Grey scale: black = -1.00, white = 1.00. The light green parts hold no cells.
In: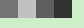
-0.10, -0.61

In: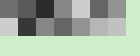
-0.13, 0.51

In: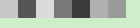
0.56, 0.21

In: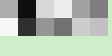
0.35, 0.51

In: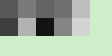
-0.31, 0.66

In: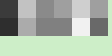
-0.54, -0.18
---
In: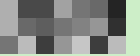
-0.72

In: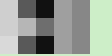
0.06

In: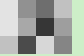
0.51

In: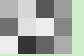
0.24

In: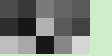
-0.30

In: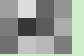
0.17

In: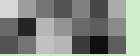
0.33
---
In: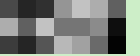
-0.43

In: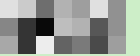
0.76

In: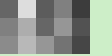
-0.20

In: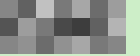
0.05

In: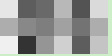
0.80

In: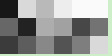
-0.82
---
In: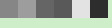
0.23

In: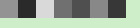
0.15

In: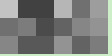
0.43

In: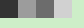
0.22

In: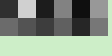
0.19

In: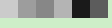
0.41

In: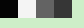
-0.22

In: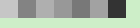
0.37

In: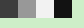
0.19

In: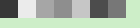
0.55
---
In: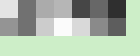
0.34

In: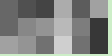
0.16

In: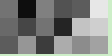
-0.10

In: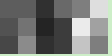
-0.72

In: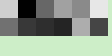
-0.19

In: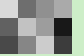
0.23

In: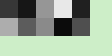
0.18
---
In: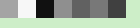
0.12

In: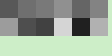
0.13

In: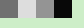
-0.94

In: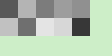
0.23

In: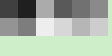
-0.30

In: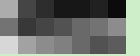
-0.82

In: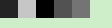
-0.36

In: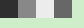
-0.19

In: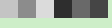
-0.64
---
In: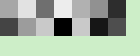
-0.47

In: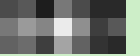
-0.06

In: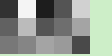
-0.24

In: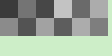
0.09

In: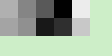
0.29

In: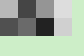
-0.37
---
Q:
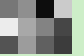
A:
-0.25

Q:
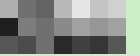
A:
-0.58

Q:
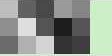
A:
-0.60

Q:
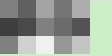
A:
0.18

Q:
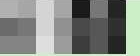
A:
-0.32

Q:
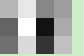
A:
-0.59
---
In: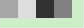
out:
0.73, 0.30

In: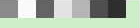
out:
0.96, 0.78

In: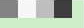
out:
0.94, 0.49

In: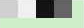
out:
0.88, 0.63

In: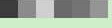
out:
0.62, 0.17

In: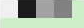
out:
0.88, 0.28

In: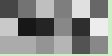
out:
0.86, 0.76

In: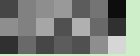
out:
0.68, 0.38

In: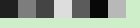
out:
0.73, 0.44

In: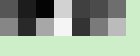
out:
0.92, 0.65
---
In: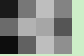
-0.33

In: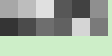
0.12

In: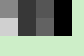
-1.00

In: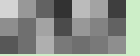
-0.23

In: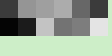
-0.54

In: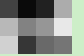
0.82

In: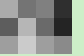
-0.72

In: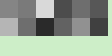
-0.32
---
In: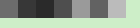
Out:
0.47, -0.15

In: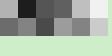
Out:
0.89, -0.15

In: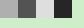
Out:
-0.70, 0.37

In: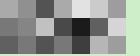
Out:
0.23, -0.25

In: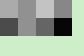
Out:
0.06, -0.41

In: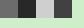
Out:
-0.49, -0.15

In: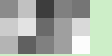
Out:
-0.08, 0.41

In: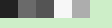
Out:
0.36, -0.73

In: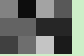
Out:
-0.31, -0.50
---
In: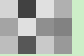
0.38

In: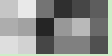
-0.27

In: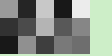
0.85

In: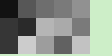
0.14

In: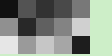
-0.06

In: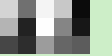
-0.91
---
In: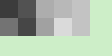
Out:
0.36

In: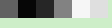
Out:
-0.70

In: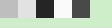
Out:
-0.71

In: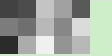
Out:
0.54

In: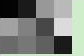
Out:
0.19

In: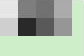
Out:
-0.11

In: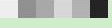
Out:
0.32

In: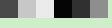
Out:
0.84

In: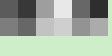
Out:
0.24

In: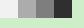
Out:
-0.01
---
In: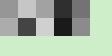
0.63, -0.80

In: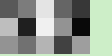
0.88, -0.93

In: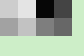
0.79, -0.95

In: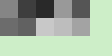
0.57, -0.68

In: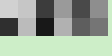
0.64, -0.81

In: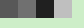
0.50, -0.75
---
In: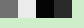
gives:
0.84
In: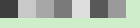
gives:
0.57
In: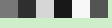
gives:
-0.63
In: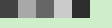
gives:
0.32
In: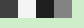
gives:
0.91
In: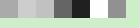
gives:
0.61
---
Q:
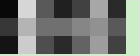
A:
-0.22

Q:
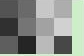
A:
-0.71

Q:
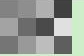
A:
0.20

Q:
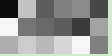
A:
0.68

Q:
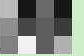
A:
0.89

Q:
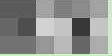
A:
0.45

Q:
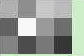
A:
-0.40
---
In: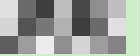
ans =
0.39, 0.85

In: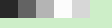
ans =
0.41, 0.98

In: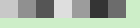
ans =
0.74, 0.74

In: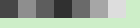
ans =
-0.62, 0.73

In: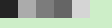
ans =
-0.03, 0.67

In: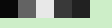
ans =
0.82, 0.82

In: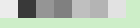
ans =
0.00, 0.85
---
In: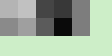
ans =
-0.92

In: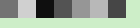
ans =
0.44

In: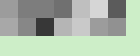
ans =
0.22

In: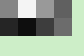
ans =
-0.52

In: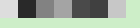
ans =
-0.50

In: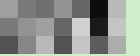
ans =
-0.28

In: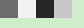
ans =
-0.70
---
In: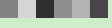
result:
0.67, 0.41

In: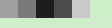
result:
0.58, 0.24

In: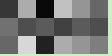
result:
0.69, 0.51

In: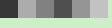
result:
0.52, 0.35

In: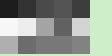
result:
0.94, 0.86

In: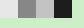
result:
0.81, 0.53

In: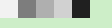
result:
0.90, 0.64

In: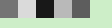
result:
0.71, 0.45

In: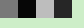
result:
0.48, -0.06
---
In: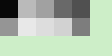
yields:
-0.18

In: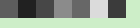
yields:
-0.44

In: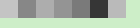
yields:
0.06

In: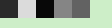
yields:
-0.23

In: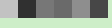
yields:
-0.17

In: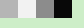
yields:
0.42

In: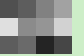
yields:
-0.37

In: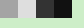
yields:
0.29
